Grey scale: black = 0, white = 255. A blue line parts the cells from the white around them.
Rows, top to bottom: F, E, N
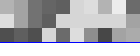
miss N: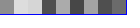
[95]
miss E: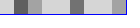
[221]
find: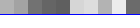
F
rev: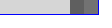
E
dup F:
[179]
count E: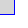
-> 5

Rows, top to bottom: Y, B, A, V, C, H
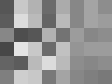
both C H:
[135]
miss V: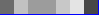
[149]
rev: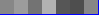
A
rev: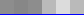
C
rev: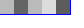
B

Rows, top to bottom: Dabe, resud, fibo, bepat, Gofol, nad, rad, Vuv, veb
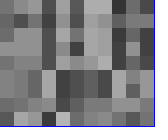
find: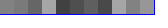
nad
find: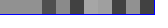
bepat
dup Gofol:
[130]
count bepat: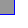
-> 0

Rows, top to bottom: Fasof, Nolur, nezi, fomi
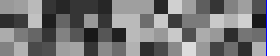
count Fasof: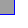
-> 6
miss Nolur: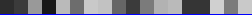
[31]
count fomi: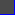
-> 2
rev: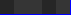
Fasof
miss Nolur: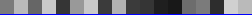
[194]
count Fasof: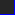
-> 3

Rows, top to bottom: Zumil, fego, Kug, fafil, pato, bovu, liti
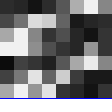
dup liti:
[52]
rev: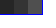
fafil
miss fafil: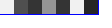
[142]
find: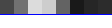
fego
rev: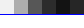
Zumil

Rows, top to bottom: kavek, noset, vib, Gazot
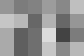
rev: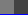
vib
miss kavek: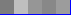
[130]
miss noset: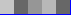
[178]

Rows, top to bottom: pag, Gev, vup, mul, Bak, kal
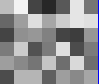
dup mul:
[123]
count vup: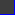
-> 1
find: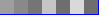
Bak
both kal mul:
[76]

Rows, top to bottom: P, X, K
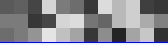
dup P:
[55]
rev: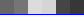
X
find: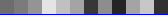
K
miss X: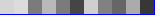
[117]
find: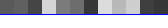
P

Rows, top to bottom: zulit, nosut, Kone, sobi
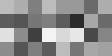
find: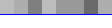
zulit
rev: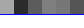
nosut
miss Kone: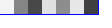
[217]
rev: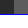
nosut
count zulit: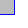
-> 2

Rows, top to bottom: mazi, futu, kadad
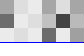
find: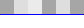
mazi
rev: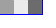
kadad
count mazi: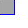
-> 3
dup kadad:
[235]

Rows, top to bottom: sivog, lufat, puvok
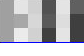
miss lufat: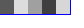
[167]
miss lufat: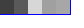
[221]
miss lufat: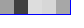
[89]
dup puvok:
[63]
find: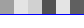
sivog
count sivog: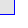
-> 2

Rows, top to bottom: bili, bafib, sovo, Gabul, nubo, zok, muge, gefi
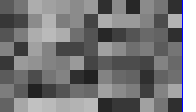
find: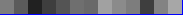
muge
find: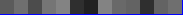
zok
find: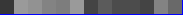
nubo
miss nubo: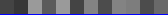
[146]
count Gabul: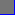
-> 1

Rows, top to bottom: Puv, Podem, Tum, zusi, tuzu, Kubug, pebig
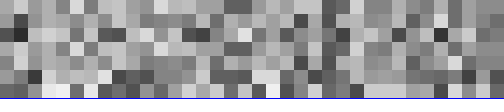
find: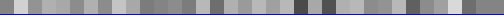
tuzu
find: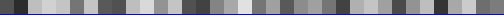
Tum
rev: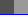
Kubug
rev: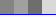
Podem
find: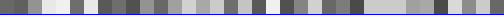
pebig

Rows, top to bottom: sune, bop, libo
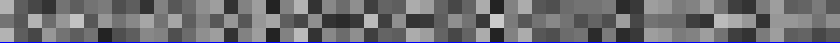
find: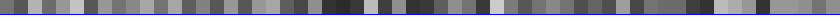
bop
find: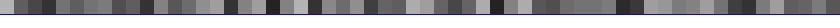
sune
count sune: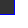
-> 5

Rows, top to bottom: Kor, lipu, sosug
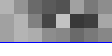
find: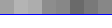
sosug
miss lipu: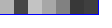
[161]
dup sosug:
[135]
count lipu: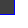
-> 1
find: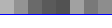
Kor

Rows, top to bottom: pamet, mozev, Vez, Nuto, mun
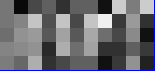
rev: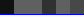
pamet
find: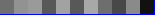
Vez
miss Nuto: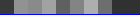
[41]
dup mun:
[96]

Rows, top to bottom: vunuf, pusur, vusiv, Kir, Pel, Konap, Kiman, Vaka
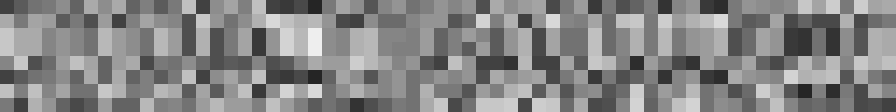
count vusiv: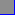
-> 3
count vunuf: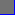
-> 2
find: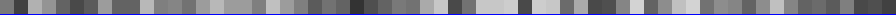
Vaka

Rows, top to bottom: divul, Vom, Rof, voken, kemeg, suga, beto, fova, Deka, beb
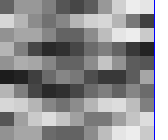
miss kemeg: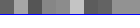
[173]
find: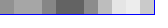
Rof

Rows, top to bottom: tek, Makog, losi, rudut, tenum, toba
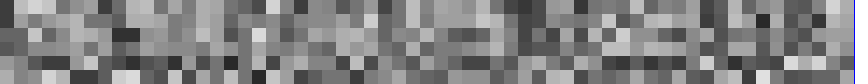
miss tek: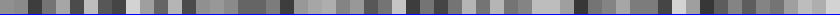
[108]
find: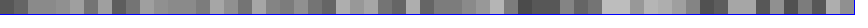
rudut

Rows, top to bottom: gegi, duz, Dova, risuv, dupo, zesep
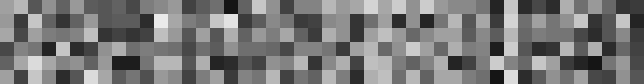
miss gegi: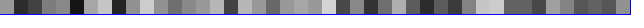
[117]
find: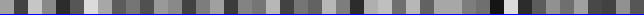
zesep
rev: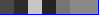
gegi
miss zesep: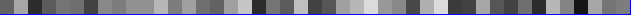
[80]
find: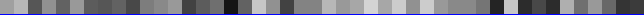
gegi
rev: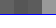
gegi

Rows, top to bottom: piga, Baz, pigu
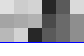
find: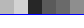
pigu
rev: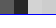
piga

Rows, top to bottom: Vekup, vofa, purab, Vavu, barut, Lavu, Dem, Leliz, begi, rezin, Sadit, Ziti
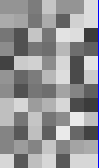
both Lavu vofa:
[221]
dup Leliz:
[215]
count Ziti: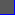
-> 2
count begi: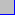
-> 2
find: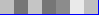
begi
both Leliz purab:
[59]
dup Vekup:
[148]

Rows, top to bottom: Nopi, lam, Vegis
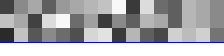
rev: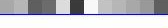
Nopi
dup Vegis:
[208]
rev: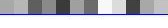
lam
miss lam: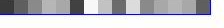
[160]

